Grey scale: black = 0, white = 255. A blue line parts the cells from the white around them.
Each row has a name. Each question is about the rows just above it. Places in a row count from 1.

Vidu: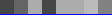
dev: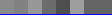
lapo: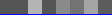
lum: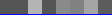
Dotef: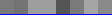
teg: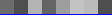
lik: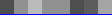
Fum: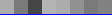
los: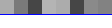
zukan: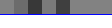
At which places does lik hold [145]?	2 4 5
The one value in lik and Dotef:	[165]
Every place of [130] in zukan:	1 6 7 8

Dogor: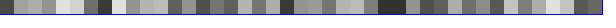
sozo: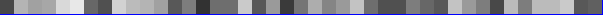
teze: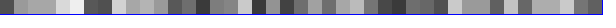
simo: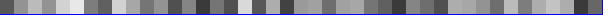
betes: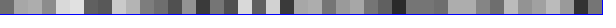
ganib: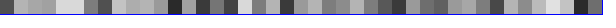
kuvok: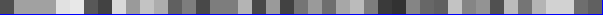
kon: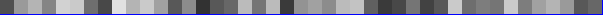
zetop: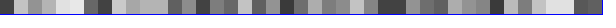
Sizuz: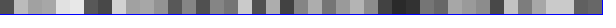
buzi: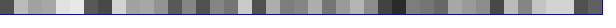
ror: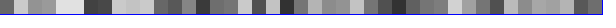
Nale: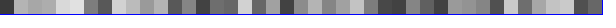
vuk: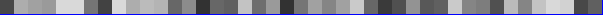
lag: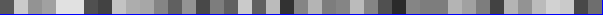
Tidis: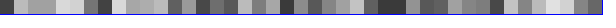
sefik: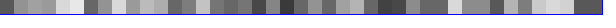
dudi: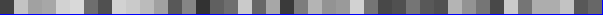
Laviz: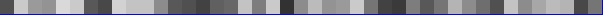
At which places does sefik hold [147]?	2 8 23
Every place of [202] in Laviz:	2 6 20 26
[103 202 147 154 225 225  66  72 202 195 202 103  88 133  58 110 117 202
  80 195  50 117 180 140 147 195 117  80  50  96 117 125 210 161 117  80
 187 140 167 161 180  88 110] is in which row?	ror
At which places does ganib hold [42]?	13 42
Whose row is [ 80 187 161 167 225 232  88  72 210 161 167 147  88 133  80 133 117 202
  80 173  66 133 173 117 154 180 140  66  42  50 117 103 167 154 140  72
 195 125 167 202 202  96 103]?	Sizuz
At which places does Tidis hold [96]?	13 27 32
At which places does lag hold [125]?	16 24 31 32 35

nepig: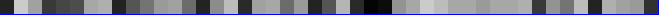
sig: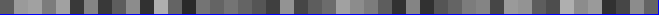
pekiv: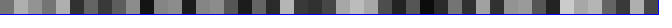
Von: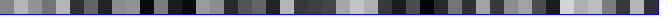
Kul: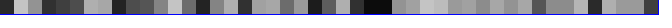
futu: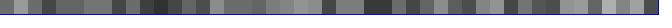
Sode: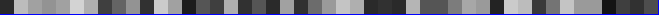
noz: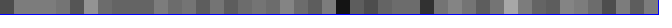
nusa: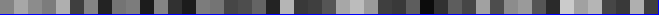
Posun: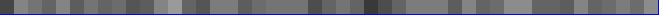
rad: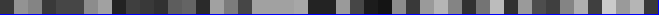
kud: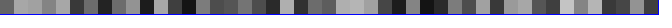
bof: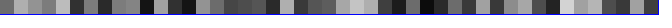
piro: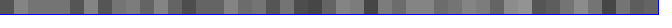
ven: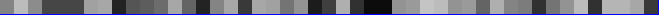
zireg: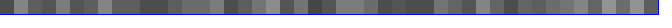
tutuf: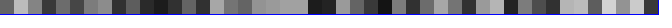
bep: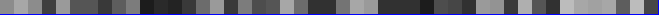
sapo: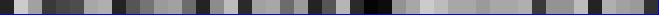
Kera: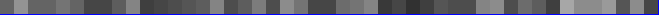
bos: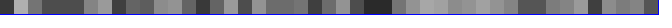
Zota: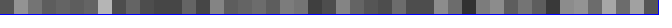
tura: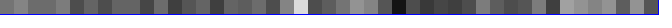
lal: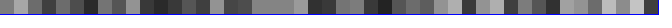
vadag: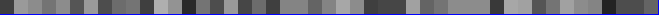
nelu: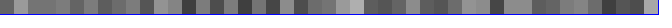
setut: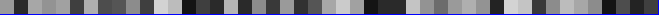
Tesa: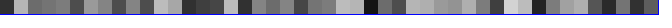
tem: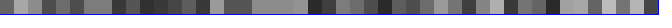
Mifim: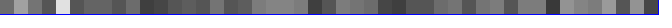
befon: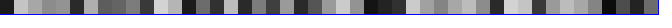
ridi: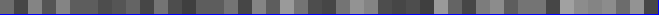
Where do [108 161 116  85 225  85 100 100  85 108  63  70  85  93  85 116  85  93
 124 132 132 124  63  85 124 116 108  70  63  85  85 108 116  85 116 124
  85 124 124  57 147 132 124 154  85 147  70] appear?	Mifim
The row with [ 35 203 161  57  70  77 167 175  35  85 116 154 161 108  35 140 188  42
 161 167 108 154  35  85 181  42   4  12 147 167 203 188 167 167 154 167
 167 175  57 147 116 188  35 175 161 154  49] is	nepig
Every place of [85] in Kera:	14 32 45
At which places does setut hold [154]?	1 21 33
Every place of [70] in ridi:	2 11 18 24 29 34 40 47
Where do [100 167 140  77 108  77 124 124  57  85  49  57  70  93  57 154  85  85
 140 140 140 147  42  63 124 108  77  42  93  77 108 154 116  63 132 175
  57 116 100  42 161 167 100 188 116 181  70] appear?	tem

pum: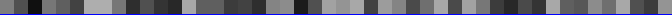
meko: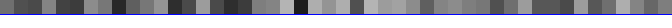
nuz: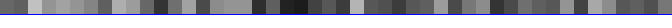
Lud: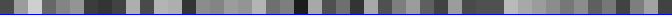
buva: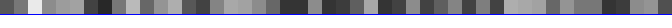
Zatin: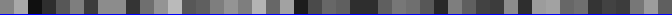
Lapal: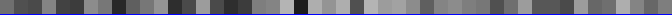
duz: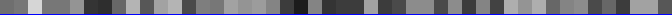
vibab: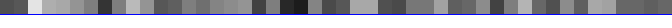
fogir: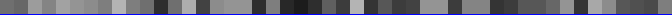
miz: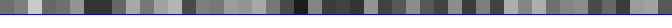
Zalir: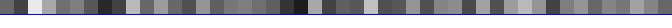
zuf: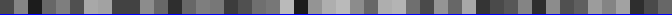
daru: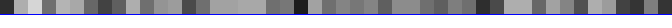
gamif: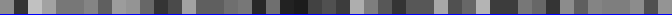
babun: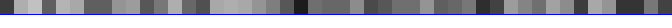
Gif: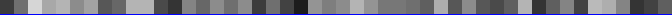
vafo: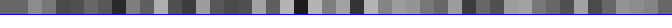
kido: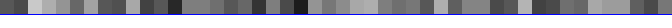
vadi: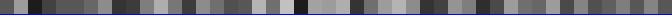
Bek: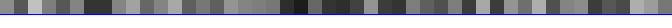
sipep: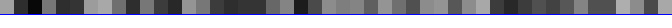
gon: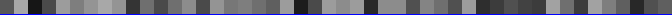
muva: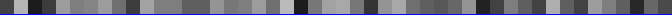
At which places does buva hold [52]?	21 22 24 28 44
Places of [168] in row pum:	14 26 32 40 45

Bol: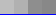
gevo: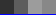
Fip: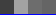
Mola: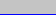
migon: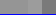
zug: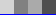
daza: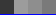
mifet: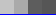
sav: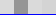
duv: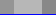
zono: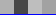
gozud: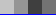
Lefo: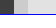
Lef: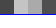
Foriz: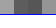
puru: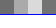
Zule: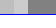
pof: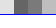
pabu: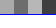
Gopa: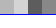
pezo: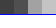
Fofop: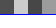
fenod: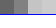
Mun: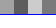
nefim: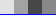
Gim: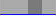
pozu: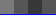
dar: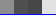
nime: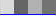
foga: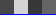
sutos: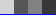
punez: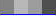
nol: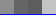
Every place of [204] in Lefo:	2
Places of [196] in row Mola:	1 2 3 4
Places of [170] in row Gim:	1 2 4
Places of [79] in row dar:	2
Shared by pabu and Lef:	[170]
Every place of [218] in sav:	1 3
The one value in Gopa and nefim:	[136]

